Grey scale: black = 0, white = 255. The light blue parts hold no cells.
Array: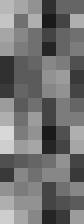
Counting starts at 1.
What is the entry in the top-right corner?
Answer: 101
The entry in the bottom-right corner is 156
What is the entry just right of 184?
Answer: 166
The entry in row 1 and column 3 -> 146
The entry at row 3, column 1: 166
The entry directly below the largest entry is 206
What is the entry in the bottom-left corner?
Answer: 206
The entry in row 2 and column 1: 196
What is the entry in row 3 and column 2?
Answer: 135
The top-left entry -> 184

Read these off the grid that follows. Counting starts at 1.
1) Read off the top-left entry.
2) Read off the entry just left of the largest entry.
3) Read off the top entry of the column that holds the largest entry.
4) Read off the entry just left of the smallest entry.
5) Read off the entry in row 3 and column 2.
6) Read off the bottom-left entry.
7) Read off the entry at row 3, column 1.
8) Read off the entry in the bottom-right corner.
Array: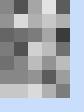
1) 135
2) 166
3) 227
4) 166
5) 112
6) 199
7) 101
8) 124

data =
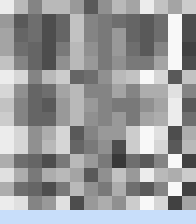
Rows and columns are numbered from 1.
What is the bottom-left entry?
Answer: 236
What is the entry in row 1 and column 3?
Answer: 132
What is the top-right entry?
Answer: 204
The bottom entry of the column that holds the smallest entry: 144
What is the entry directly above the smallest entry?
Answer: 77
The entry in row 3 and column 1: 164
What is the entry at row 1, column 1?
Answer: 236
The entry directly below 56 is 194
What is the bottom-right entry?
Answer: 164
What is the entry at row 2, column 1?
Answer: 153
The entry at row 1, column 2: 185
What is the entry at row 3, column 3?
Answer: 110
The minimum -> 56
